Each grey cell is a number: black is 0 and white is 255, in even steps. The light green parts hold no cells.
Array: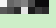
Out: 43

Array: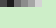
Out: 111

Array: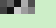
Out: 203

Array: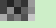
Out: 124

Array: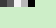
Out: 243

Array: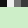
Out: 116
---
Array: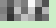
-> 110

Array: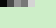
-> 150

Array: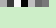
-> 4

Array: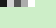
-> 85

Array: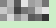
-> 116

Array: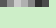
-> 176

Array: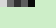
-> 50
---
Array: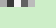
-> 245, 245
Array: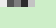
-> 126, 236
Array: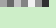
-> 132, 241
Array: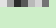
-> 88, 226
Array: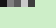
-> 91, 202
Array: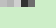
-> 207, 207
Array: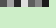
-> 223, 223
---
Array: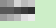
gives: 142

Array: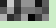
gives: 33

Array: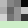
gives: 185

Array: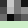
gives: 49

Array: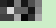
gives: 37

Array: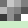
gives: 114
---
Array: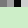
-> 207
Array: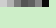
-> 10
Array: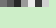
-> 208
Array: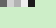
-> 26
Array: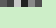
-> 79
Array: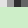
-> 101
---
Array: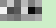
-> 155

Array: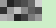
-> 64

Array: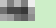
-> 112

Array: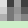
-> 119

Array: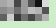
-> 71

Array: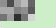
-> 46

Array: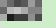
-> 61
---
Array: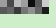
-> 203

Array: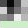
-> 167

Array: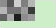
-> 59

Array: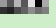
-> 169

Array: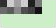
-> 121

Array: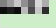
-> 172

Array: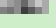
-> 170

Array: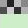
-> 135

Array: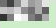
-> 96

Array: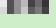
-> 52
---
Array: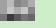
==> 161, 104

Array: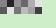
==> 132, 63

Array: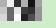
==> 176, 148

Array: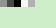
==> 147, 176

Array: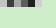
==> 195, 207

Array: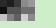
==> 42, 139

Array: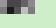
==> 151, 124
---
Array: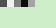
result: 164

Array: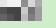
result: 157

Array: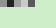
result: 90

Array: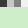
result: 241

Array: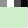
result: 9

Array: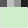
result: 33

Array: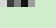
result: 159

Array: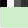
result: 51
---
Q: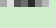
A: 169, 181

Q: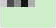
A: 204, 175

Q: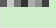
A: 92, 62

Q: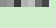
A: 140, 70

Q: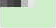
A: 102, 230

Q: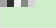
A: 161, 212

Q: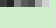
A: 60, 208

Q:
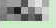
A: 142, 199

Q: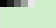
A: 7, 231

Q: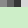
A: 138, 215
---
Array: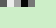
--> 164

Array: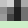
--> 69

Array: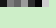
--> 46

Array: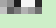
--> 178

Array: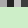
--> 36

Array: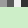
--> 89

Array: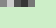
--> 82

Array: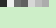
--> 214

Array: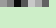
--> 200
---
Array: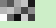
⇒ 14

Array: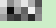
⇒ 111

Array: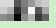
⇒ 179

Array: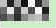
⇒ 178

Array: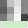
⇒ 181

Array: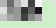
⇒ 66

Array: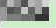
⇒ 111
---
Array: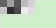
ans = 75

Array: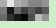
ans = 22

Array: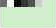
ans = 8

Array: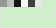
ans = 23

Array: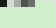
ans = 168

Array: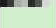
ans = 170

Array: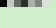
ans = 103

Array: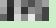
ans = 216

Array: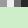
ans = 110
